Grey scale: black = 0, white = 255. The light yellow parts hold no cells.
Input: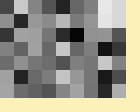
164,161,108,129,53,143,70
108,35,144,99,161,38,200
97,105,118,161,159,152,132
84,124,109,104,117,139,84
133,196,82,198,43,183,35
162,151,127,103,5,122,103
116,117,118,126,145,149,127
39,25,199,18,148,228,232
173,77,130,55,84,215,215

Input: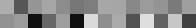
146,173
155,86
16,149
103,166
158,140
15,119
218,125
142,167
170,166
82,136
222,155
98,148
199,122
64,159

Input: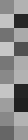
102,136,158,197,137,119,199,114,195,138
154,179,32,37,178,173,80,170,38,178

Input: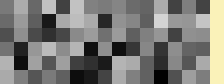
170,179,115,79,106,121
126,13,33,143,154,172
85,161,151,74,94,104
122,85,187,48,24,194
96,159,140,71,169,65
13,63,181,138,189,194
25,48,16,156,170,129
68,26,143,112,39,123
170,180,15,155,146,133
128,171,55,95,134,107
97,95,135,128,95,100
1,44,52,150,212,171
81,136,142,66,153,66
158,86,100,144,150,127
125,170,95,141,196,67

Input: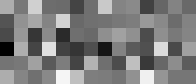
173,116,1,74,84,173
133,120,174,152,146,120
112,161,69,54,167,208
137,90,224,139,132,109
245,125,66,42,211,107
191,68,53,111,105,68
126,179,79,105,112,111
124,111,21,143,114,201
116,76,130,161,120,132
145,191,90,144,125,138
240,57,80,76,153,65
149,103,219,143,137,102
118,141,74,121,108,131
118,92,160,133,131,105

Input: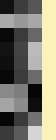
58,6,165,137,8,15,19,9,169,17
91,58,140,126,59,65,68,59,153,61
213,114,13,5,107,183,187,103,167,86

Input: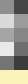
116,233,165,218,143
60,110,134,155,70

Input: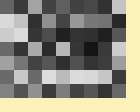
129,106,161,105,204,217,100
83,200,118,54,219,194,58
145,106,66,171,54,48,163
60,220,86,43,77,144,67
125,187,47,183,32,68,95
67,219,81,54,51,152,65
86,215,51,21,48,119,72
51,198,61,58,32,115,50
104,59,157,205,88,40,196

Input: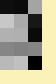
185,134,177,199,14
192,129,176,170,11
0,133,10,23,164
